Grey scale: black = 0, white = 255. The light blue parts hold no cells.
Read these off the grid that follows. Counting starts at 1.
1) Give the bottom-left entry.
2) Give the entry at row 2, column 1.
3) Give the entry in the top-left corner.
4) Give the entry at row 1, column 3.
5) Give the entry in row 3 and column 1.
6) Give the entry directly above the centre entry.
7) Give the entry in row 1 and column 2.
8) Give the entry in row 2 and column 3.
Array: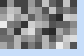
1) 166
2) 137
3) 53
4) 68
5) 166
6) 152
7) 152
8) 181

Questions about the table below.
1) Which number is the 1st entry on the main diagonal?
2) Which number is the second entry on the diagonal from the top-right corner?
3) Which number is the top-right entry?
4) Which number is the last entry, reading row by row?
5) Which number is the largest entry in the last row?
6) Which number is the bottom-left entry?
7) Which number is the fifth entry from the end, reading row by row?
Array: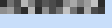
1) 43
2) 75
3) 43
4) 59
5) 194
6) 142
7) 113

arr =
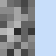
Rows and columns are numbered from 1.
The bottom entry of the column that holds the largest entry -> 55
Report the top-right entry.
110
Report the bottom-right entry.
110
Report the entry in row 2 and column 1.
138
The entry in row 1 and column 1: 164
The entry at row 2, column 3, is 164
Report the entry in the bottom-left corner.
138
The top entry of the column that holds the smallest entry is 98
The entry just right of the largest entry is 41
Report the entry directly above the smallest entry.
180
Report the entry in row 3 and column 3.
164

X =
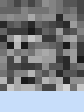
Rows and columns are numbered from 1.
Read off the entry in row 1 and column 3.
70
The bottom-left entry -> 85
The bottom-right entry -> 197
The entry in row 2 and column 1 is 100
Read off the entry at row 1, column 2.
100
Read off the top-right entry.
70
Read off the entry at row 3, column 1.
131
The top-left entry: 115
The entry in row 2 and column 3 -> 100
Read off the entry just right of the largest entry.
115
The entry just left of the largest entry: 181
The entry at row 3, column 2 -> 143
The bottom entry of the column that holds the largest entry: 211
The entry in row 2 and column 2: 100
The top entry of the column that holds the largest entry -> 85
